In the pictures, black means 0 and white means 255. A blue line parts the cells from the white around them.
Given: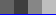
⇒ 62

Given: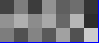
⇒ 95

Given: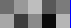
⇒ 190

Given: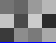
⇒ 102

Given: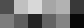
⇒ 166

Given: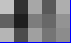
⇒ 167

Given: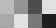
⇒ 147

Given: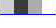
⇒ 60

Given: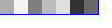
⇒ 223

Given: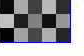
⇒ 64
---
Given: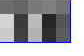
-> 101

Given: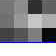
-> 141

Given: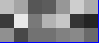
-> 165

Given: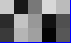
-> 24

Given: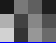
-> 121

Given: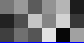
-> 153
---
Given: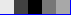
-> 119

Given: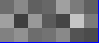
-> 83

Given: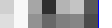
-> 134

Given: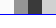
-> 58

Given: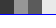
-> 91

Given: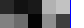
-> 142

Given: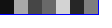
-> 38
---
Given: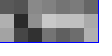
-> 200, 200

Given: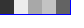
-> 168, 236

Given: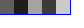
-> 163, 202

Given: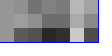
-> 109, 202

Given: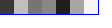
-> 135, 246

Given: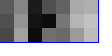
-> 12, 194

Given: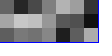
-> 151, 199
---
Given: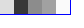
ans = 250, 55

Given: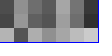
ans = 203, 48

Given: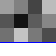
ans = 196, 19

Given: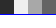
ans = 239, 44

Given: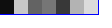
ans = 219, 14

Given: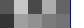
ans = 198, 53
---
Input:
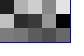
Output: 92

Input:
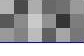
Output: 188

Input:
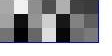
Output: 102

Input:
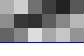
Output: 221

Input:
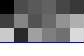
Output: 160

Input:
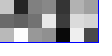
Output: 152

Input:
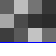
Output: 195

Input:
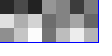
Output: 252

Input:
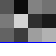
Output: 158

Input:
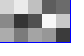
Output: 164
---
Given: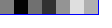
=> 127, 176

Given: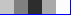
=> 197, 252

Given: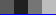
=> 90, 189

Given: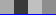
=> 170, 142

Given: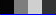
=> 5, 51

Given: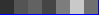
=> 48, 112

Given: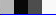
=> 183, 249

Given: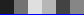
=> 31, 134

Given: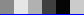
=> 138, 203

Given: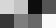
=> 215, 249
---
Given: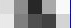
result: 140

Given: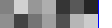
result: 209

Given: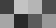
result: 195

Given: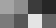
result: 142

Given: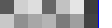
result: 208

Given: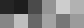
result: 29

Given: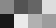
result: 83

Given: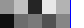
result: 192

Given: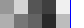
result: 212

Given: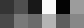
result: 79
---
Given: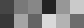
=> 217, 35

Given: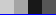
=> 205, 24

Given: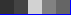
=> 210, 49

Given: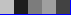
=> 194, 29

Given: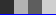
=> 207, 47

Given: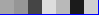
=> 221, 27
